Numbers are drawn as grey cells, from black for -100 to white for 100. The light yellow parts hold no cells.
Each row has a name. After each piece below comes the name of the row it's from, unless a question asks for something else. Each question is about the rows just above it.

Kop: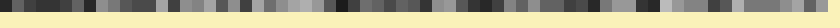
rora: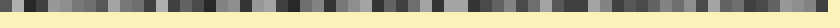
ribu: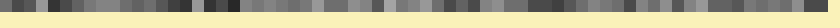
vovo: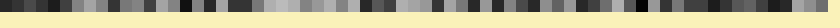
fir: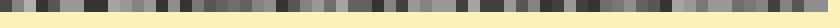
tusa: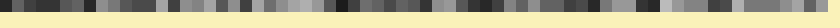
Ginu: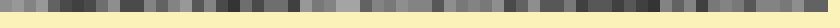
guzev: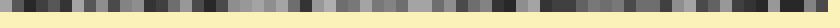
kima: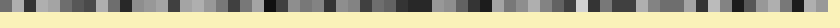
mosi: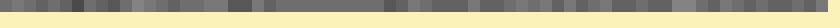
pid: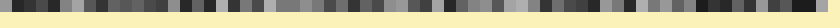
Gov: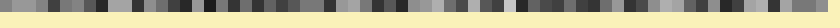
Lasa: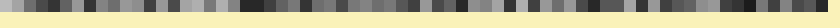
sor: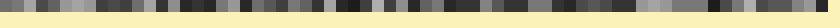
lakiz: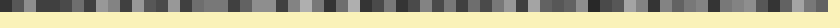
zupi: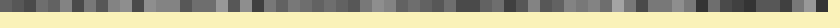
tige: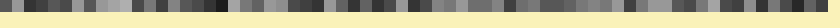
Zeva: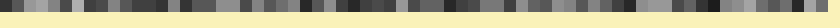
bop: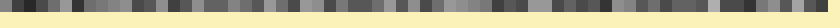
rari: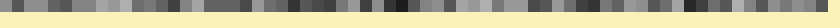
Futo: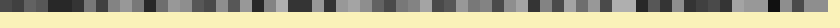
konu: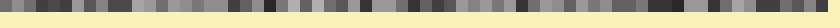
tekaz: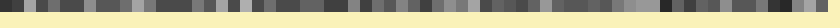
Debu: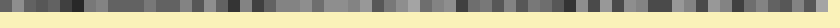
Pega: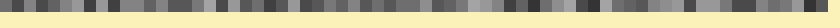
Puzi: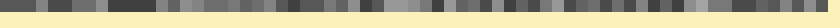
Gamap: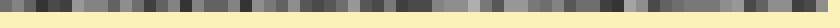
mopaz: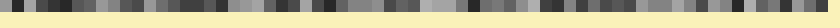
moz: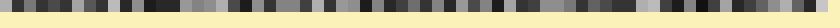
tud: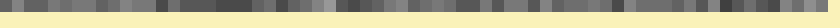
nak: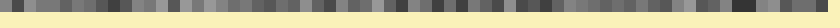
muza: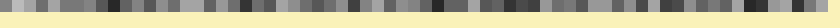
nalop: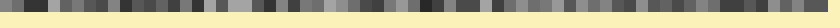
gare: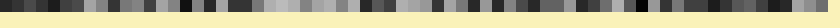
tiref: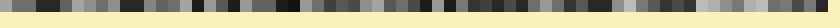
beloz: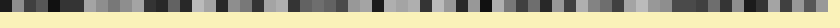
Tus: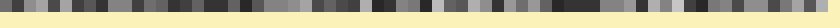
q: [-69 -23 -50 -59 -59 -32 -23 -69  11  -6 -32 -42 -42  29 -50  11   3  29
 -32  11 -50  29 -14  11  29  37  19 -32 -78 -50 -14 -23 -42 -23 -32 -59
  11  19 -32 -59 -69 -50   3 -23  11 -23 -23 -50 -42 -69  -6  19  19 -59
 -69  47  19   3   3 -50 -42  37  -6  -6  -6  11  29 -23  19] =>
tusa
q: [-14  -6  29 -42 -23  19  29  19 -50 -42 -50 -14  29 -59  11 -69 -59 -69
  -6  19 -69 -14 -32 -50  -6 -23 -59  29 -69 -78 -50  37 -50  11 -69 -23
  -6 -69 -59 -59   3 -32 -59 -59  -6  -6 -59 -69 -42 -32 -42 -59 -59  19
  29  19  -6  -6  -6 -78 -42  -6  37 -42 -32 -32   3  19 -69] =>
sor
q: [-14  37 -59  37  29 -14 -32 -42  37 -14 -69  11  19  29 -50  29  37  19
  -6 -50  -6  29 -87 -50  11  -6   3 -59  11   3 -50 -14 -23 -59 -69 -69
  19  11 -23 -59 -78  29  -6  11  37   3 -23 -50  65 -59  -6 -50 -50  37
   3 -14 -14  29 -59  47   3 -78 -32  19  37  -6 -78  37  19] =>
kima
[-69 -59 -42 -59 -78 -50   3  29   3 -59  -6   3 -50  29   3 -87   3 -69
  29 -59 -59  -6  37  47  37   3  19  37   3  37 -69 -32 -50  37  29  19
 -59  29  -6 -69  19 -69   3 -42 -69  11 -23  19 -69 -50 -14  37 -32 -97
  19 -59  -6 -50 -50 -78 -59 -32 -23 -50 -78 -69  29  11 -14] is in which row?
vovo
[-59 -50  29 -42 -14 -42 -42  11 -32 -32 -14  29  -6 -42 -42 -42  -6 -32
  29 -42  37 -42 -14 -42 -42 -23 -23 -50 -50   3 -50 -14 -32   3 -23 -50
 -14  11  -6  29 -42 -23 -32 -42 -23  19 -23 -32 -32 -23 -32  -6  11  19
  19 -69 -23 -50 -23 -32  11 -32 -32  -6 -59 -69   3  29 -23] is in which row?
tekaz

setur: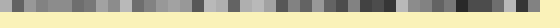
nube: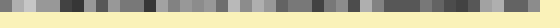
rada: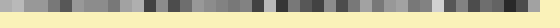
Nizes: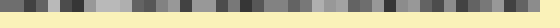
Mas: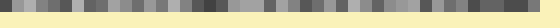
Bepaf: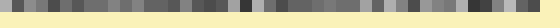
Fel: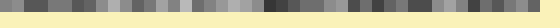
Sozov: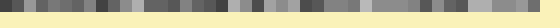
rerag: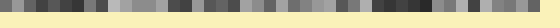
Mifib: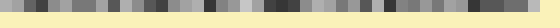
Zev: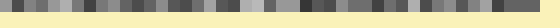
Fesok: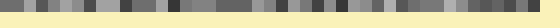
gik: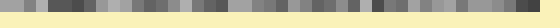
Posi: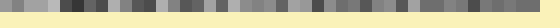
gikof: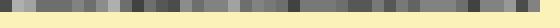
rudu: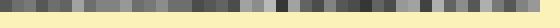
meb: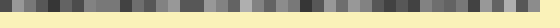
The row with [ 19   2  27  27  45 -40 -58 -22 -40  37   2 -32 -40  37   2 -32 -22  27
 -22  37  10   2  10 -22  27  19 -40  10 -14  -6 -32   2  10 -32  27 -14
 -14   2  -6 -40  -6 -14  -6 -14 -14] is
Posi
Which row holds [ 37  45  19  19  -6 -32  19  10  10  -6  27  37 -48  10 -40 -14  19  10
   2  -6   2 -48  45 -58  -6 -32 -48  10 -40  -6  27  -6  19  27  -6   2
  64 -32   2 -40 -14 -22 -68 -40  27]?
rada
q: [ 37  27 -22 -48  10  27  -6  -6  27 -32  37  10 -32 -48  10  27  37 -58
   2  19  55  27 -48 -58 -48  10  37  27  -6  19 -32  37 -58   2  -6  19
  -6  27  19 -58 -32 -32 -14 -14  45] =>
Mifib
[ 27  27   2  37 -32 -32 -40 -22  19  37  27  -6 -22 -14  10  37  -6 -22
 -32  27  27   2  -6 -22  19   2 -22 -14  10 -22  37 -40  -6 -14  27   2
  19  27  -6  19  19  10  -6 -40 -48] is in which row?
gik

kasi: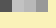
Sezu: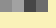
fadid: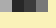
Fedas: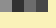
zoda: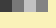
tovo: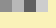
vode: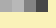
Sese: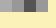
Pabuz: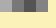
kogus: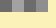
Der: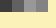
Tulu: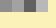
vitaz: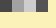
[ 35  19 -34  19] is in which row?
Sese
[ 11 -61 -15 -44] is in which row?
Fedas
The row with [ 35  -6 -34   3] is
Pabuz
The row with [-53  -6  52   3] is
zoda
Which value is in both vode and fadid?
[35]
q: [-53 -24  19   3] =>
Der

